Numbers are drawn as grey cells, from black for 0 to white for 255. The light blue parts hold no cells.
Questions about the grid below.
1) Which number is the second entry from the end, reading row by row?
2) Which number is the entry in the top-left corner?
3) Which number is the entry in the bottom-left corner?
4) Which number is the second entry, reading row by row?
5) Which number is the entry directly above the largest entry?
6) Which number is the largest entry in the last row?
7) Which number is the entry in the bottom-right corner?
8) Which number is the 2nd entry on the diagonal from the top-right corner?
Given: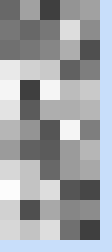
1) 112
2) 104
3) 215
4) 161
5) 215
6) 221
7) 63
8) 221

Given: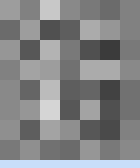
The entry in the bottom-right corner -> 137
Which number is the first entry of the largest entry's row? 137
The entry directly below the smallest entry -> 171
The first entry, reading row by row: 157
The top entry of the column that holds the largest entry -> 200
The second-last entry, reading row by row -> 121
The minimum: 59
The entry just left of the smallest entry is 80
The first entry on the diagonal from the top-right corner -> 129
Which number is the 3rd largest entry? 187
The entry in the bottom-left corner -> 121
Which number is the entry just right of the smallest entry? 121
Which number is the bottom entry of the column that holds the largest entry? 113
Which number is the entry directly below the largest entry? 163
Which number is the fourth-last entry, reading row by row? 107
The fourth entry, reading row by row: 137
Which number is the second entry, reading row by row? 129

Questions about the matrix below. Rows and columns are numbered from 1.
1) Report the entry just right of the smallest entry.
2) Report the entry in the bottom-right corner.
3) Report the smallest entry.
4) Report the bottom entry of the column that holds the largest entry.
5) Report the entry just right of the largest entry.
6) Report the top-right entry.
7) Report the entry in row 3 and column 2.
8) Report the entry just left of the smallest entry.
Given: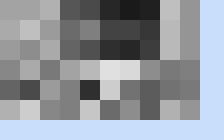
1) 32
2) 149
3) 26
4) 107
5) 217
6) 149
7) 141
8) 39

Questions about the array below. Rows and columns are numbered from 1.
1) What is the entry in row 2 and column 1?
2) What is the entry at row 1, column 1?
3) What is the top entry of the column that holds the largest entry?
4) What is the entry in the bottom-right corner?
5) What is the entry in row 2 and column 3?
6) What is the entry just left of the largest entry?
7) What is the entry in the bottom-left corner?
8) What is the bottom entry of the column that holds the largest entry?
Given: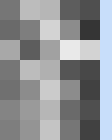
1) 106
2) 118
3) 93
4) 65
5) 211
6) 161
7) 126
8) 118

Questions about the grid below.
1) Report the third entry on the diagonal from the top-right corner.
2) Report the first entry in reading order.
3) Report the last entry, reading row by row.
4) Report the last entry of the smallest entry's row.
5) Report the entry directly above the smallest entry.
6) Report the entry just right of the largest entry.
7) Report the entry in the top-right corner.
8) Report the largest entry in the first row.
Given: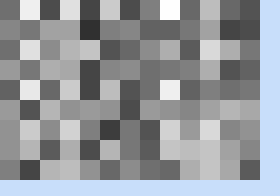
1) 217
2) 111
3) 91
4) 76
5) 69
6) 104
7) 83
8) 254

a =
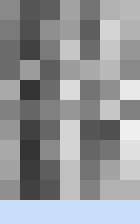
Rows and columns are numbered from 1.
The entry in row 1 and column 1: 137
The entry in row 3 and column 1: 108
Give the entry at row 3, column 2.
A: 65
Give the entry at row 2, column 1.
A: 122
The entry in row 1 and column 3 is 94
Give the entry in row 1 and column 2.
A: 86
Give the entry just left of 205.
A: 163
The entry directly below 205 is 177
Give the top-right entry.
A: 185

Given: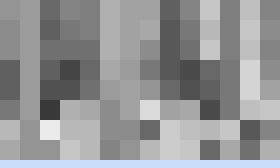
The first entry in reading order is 148
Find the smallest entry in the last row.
104
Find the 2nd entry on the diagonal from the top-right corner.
198
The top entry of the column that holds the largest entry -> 104
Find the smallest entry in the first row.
96
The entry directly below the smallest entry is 235
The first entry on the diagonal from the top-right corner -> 132
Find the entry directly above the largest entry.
57
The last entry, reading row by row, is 176
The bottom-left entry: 168
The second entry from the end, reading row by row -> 112
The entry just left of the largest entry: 148
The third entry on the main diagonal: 112
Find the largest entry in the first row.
198
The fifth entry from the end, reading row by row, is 198
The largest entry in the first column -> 184
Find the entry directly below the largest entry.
148
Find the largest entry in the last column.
198
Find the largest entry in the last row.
204
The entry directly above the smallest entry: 81
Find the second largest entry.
219
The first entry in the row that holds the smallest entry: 120

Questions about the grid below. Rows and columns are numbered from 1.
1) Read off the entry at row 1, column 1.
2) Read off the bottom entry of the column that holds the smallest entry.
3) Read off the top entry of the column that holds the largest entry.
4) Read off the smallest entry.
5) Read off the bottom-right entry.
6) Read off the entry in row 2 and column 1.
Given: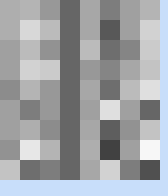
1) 174
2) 210
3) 180
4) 65
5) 80
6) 174

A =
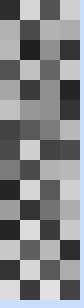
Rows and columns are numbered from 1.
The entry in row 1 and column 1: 45
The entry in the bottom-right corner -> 67
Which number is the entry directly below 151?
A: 89
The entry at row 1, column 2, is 213
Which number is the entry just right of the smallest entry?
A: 143
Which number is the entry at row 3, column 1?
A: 184
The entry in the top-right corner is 207
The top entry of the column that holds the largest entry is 83
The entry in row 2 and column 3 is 178
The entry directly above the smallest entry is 75
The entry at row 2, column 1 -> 178
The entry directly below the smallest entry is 192
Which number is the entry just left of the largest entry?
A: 59
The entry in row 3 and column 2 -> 31

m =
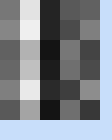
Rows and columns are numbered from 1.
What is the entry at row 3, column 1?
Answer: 97
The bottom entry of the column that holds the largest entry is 164
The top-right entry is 97
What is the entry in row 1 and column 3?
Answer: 36
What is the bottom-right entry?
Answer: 56
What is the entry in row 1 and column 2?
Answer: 227
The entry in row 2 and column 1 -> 134
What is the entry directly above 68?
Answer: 127
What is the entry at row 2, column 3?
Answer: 36

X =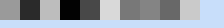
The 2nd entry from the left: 42
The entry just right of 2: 72
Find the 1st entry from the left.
154
